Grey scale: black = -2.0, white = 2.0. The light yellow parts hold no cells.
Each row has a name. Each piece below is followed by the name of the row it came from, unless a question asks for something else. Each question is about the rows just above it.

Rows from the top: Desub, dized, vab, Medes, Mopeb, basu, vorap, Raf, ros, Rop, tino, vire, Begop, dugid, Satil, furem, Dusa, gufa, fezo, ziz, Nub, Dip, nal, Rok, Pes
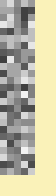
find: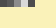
Rok
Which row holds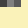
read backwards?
Begop
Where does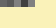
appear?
Begop

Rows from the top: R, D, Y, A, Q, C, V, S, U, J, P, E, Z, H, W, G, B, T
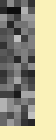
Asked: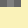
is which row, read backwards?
W
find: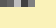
C
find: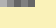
W

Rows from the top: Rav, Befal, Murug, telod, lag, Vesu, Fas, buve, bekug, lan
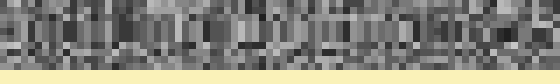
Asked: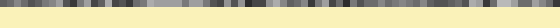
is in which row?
Befal
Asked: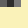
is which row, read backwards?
Fas
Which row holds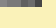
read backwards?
Murug
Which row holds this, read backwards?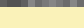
Befal
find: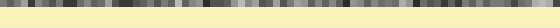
telod
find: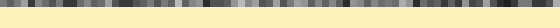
Vesu

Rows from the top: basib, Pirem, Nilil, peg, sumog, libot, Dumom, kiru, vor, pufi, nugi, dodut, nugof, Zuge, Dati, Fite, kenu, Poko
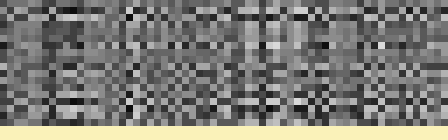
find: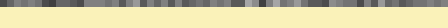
vor
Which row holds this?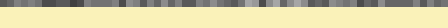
sumog

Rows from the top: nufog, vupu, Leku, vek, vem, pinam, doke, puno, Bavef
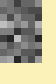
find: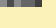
Leku
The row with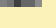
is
nufog
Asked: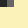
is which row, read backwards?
pinam
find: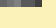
puno
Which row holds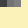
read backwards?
nufog

